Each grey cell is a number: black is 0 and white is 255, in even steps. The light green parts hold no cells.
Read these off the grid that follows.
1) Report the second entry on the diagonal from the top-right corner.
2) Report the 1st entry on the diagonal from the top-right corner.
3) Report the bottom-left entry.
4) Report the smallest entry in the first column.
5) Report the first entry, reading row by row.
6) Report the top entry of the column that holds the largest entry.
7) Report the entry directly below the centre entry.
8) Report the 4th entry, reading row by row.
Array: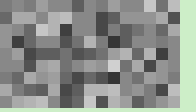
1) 169
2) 189
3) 136
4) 104
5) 124
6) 158
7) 158
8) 158

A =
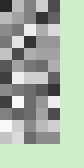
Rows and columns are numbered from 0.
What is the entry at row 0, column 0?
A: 40
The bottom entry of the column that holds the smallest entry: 195
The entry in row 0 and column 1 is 186
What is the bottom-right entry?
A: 139
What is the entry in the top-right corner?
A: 76
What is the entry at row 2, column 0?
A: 139
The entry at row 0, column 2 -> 129
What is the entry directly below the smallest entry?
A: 186
